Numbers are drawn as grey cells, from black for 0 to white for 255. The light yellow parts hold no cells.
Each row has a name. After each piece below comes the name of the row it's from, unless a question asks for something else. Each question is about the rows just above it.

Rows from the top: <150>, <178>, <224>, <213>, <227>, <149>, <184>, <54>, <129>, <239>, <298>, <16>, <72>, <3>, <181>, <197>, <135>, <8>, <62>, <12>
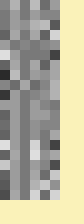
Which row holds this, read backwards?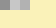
<62>
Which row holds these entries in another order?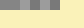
<178>
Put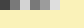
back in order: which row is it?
<181>
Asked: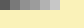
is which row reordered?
<62>
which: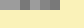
<298>
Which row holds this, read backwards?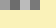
<150>
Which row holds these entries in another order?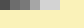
<12>

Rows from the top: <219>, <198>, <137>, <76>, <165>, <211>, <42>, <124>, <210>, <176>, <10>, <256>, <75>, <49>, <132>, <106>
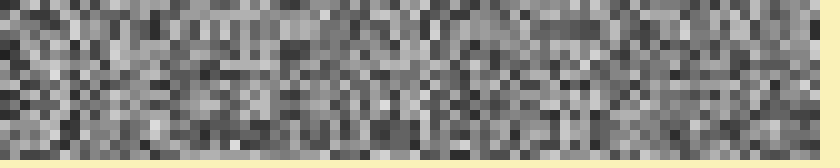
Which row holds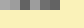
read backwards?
<75>
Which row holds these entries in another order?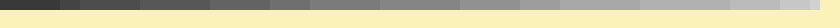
<198>

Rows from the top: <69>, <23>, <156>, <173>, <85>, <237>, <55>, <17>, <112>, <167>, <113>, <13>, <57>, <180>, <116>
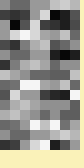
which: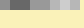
<180>
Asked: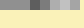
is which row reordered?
<113>
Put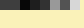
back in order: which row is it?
<23>
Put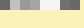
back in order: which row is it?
<112>
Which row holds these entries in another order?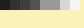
<116>
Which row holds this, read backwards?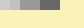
<69>

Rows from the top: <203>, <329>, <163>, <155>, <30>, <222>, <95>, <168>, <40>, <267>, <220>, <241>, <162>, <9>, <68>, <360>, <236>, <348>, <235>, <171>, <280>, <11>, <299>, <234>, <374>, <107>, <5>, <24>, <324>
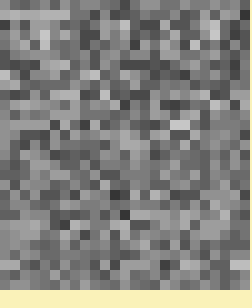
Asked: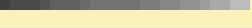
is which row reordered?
<168>
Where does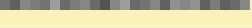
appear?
<24>
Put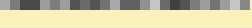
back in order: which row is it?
<155>
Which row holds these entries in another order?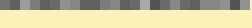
<235>
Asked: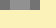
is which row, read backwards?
<203>
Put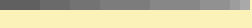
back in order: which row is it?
<280>
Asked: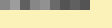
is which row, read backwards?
<360>

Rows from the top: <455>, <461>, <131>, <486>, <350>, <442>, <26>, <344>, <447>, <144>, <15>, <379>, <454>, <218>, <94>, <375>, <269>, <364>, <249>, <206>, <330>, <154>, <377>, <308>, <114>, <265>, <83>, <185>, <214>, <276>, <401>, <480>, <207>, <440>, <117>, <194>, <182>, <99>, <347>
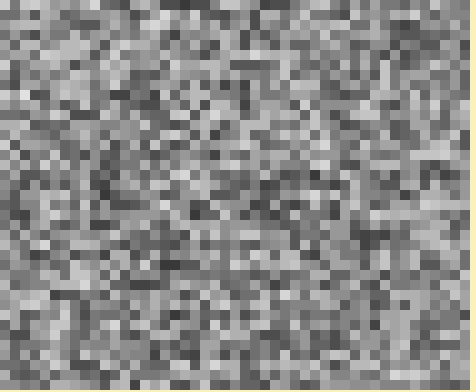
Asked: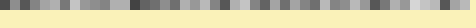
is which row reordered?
<131>
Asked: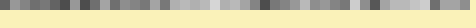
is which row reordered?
<442>
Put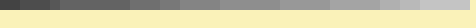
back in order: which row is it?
<308>

